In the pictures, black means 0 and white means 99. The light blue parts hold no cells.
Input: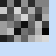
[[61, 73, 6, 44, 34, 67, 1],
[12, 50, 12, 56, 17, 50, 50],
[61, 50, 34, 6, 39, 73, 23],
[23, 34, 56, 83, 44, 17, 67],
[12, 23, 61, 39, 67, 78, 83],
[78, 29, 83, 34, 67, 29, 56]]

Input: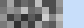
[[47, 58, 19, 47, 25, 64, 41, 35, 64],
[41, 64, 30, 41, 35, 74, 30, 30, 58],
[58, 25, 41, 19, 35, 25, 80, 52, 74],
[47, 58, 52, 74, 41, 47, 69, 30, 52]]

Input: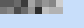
[[47, 52, 29, 41, 58, 17, 74, 69, 69],
[35, 35, 41, 23, 64, 47, 58, 52, 80]]

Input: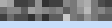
[[67, 62, 25, 25, 30, 57, 19, 25, 25, 52, 47, 62, 67, 47, 30, 25],
[25, 42, 30, 30, 19, 42, 19, 36, 36, 78, 47, 42, 57, 47, 36, 36],
[42, 52, 52, 36, 62, 57, 52, 47, 52, 36, 47, 57, 72, 47, 52, 42]]

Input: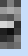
[[83, 77, 17],
[12, 6, 22],
[27, 49, 27],
[43, 38, 43],
[17, 22, 49],
[38, 33, 54],
[60, 66, 60]]

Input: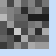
[[39, 33, 17, 66, 33, 39, 39],
[33, 60, 33, 33, 45, 50, 28],
[72, 50, 39, 39, 11, 11, 11],
[55, 50, 45, 17, 45, 50, 22],
[22, 33, 55, 39, 66, 60, 60],
[60, 28, 60, 39, 50, 28, 45],
[33, 17, 78, 28, 55, 17, 66]]

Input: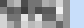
[[51, 35, 40, 24, 45, 30, 35, 35, 93, 57],
[82, 45, 45, 88, 51, 88, 40, 40, 72, 57],
[82, 67, 51, 82, 72, 77, 62, 62, 40, 57],
[30, 62, 72, 30, 45, 45, 67, 62, 82, 57]]
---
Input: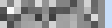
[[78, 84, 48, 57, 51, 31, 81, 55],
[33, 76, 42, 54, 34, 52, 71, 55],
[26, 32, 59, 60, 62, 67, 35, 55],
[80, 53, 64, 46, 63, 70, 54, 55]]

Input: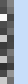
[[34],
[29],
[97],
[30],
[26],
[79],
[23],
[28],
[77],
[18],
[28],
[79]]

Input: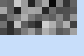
[[40, 79, 14, 65, 51, 38],
[65, 12, 65, 15, 30, 34],
[26, 50, 47, 44, 52, 57],
[44, 74, 24, 80, 48, 25],
[27, 30, 60, 68, 35, 62]]

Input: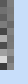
[[35],
[44],
[37],
[48],
[27],
[68],
[30],
[62],
[84],
[23]]

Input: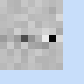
[[77, 70, 73, 74, 74],
[75, 70, 77, 72, 74],
[72, 77, 72, 73, 83],
[73, 71, 79, 75, 72],
[72, 80, 77, 82, 66],
[60, 60, 57, 91, 85],
[68, 66, 65, 59, 74],
[74, 75, 74, 73, 73],
[74, 76, 76, 70, 74],
[72, 69, 75, 70, 70]]

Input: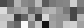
[[29, 70, 50, 35, 51, 80],
[85, 61, 42, 66, 59, 27],
[75, 24, 67, 84, 57, 27],
[79, 40, 52, 7, 57, 81]]

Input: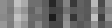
[[55, 75, 43, 36, 31, 22, 34, 29],
[55, 66, 39, 38, 27, 35, 35, 36],
[53, 75, 42, 38, 30, 21, 34, 25],
[59, 68, 40, 39, 28, 39, 39, 34]]
